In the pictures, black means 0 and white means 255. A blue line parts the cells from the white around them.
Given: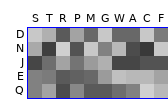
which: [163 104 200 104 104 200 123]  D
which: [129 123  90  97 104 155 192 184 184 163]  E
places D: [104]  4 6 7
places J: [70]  0 6 7
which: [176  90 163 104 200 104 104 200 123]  D
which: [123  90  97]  E

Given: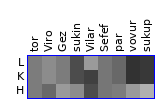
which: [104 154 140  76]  H
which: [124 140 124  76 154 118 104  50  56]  L
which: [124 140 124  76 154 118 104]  L

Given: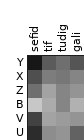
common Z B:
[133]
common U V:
[148]

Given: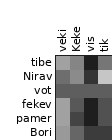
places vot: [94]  0 1 2 3
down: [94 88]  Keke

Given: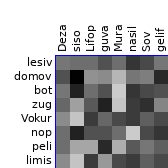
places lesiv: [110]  1 2 4
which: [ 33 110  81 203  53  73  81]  bot

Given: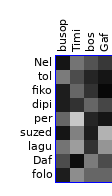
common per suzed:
[21]
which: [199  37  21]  per
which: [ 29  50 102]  dipi
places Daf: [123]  2
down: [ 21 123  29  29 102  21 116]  busop
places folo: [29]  0
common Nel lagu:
[116]

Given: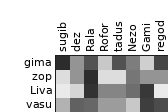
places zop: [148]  1 6 7
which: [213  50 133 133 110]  Liva
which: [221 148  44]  zop
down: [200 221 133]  Rofor

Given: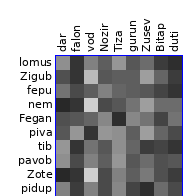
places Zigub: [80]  0
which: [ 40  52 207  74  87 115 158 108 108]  nem
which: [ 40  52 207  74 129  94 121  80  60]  Zote
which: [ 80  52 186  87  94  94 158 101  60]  Zigub
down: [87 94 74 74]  Nozir
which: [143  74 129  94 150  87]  pavob

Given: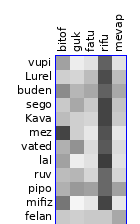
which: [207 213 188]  Lurel
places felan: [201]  0 2 3
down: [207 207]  guk
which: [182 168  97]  buden
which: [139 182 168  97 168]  buden
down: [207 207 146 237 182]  guk
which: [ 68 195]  sego

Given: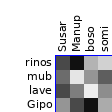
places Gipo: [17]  2
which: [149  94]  mub
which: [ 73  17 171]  Gipo
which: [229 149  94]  mub
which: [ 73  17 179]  rinos

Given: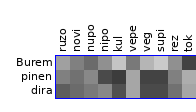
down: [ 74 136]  nipo
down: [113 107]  novi
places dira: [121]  2
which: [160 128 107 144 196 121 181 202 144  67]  Burem
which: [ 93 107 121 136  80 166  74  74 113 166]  dira
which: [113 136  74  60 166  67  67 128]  pinen

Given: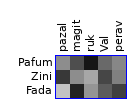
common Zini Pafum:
[141]
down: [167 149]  ruk

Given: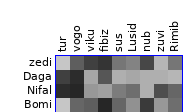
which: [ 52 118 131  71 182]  zedi
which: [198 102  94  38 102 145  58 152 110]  Bomi
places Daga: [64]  0
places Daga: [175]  4 6 7

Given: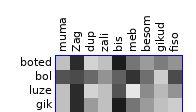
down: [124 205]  gikud
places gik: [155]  2 6

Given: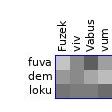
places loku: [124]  1 2
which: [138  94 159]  fuva

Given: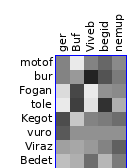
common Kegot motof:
[131]
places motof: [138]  4
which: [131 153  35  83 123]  bur
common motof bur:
[131]
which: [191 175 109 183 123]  Bedet
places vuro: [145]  1 2 3 4
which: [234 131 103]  motof

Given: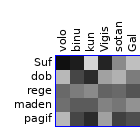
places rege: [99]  3
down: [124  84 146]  Gal
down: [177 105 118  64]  sotan
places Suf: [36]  3
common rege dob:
[124]

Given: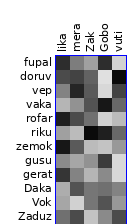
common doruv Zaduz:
[75]
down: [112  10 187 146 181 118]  Zak
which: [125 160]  fupal
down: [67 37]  mera
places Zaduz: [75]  1 4
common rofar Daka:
[112]

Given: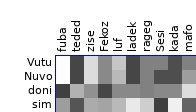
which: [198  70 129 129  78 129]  Vutu
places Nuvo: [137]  3
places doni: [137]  4 5 7 8
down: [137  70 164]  Fekoz
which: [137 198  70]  Vutu

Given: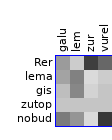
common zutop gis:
[197]
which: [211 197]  gis
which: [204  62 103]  Rer
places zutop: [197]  0 1 2 3
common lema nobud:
[218]
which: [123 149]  nobud
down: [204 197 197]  vurel

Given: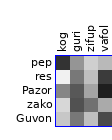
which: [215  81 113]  zako
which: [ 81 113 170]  zako
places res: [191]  2
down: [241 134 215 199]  kog

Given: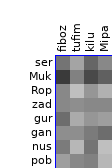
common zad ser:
[136]
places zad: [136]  0 2 3
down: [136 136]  fiboz

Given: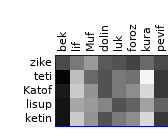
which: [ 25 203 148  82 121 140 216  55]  Katof
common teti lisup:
[82]
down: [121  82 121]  luk
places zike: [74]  0 7

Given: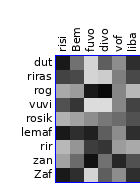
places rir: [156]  4
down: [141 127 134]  vof
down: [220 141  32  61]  fuvo
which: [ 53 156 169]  rir
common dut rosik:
[141]

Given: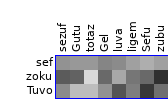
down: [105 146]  Gel
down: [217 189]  totaz
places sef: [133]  3
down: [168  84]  luva

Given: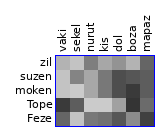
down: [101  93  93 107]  mapaz
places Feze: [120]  2
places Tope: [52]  5
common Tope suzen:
[93]
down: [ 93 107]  mapaz
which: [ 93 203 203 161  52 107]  Tope
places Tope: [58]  0

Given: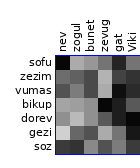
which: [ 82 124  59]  soz
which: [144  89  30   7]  dorev
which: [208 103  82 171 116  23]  gezi

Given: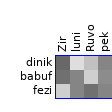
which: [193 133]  dinik
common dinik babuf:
[133]
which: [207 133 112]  fezi
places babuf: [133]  1
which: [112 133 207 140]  babuf

